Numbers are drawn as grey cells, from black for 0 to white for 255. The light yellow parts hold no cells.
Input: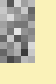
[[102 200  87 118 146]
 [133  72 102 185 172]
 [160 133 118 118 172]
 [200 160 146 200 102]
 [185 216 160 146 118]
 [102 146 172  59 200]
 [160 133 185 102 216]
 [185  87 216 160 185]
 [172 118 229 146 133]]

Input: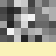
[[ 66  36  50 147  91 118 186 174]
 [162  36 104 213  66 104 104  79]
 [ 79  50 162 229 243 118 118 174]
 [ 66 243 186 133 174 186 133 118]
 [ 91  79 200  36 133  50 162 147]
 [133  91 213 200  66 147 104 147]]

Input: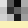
[[225  87   8 172]
 [209 184  24 158]
 [197  48  99 142]]

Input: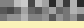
[[ 87  72 102 162 102  87 130 162 102 118 178 162]
 [118 146 146 178 130 130 146  87 146 118 146  87]
 [130 130 190 203  72 190 162  42 162  58 178  42]]

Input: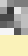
[[245 245  83 164]
 [203 137 124 124]
 [ 96 112 151 191]
 [ 71  71 178 191]
 [151  55 231 178]]

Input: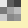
[[232  93  64]
 [203 136 148]
 [122 163 189]]

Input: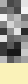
[[ 56  24  24 201]
 [ 56  88  40 173]
 [100 114  72 243]
 [173  72  88 227]
 [227 100 114 130]
 [187  88 130 160]
 [130 213 173 160]
 [243 160 187 114]
 [ 56 144 227  40]]

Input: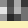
[[154  40  71 113]
 [140  71 168  55]
 [228  86 181 113]]

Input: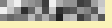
[[130 102 117 117 185 117 173 117  31 173 185  62 102 173  88]
 [240 198 146  46 102 185  75 198  46  75  88 146 130  88 211]
 [130 211 240 160 146 130  62 240 173 146 146  62  75 160 198]]
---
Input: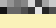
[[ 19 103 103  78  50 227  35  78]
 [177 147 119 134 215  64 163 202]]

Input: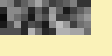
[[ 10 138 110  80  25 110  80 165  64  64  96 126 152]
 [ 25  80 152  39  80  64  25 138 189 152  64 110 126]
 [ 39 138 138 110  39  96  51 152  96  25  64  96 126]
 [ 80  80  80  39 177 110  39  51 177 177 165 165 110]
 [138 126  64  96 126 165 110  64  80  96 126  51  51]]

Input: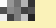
[[ 81 137 125  66  81]
 [239  66 125 195  36]
 [252 150 112 179  52]]

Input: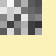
[[ 91 218 103 190  63 161]
 [133 202  78 232 117 133]
 [161  63 133 176  63  50]
 [190 247 117 176  91  78]
 [232 202 218 117 103  91]]

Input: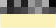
[[ 99  44  58  72 115 155  87  72]
 [185  32 127  32 155 115 170   7]]

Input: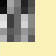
[[  7 166 121  34  77]
 [ 19 150 106  46  90]
 [150  90 106 150 121]
 [182  77 121 166  90]
 [211  62 106 197 136]
 [226  62 106 211 136]]

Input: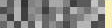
[[ 77 104 180  63 143 129  63 116 143  90 180 143 116 156 195]
 [104 156  77 168  90 195 104 143 116  77 116 180 180  77  90]
 [143  63 180  63 129 156 104 116 195 104 116 129 168 180  77]
 [156  90 168  51 129 143  90 168 168 129  63  90  90 195 129]]

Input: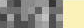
[[ 66 164  79 138  95 164 192  79 164]
 [ 95 123  79  79  95 150 164  79 123]
 [123 110 110 138 150  95 176 110 110]
 [176  95  66 138 138 150 150  54 123]]
